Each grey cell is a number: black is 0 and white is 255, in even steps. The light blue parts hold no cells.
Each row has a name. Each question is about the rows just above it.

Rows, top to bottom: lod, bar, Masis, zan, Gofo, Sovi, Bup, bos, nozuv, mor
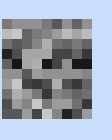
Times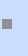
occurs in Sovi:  6
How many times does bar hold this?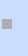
0
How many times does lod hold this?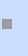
0
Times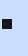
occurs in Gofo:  4
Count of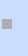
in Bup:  1
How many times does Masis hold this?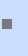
1

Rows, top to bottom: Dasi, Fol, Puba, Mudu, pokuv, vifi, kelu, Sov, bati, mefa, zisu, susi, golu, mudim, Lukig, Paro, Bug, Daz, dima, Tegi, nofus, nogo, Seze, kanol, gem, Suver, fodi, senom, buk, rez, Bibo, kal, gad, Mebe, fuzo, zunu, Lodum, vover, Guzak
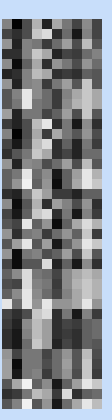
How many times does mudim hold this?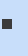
0
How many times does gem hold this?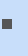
2
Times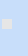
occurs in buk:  4

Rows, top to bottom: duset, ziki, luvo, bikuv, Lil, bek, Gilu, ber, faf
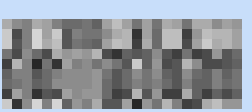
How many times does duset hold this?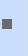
2
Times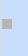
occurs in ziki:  3

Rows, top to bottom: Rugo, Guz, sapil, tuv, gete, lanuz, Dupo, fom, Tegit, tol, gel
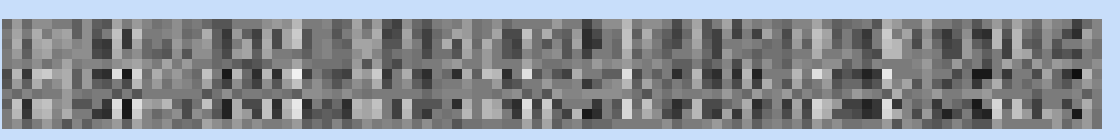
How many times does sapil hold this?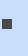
7
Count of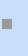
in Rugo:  9
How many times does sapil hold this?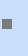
17
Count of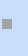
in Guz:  12
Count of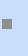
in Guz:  6
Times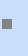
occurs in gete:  15

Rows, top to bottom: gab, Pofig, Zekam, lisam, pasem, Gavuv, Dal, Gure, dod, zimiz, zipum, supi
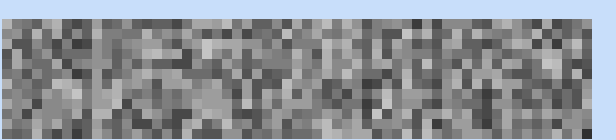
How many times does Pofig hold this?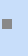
6
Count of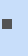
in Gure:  5
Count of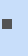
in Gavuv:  8
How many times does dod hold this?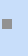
8

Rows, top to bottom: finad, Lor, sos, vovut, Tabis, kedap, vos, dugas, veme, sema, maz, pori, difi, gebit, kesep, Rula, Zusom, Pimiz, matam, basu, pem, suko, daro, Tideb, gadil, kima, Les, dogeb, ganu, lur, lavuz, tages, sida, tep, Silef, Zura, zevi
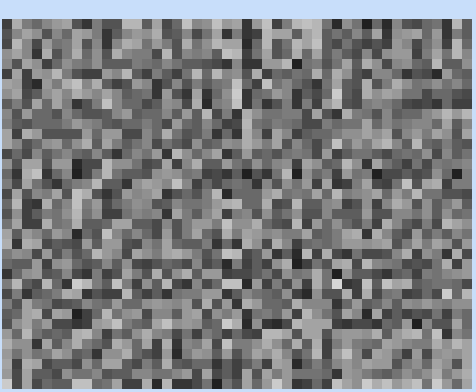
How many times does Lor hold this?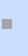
8
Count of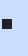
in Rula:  5
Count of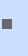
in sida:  4
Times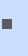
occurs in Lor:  7
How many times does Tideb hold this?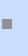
3

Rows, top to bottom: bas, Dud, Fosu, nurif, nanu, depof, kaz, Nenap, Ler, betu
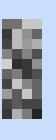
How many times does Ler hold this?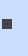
3
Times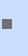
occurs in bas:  2

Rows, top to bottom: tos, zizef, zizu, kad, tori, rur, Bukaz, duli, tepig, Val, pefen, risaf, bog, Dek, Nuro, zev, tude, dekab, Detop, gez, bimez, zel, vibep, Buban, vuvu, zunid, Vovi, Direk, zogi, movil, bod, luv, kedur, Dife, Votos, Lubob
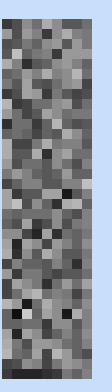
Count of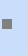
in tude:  4
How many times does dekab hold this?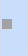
3
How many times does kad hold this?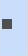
0
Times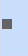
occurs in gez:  2
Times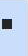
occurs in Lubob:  3

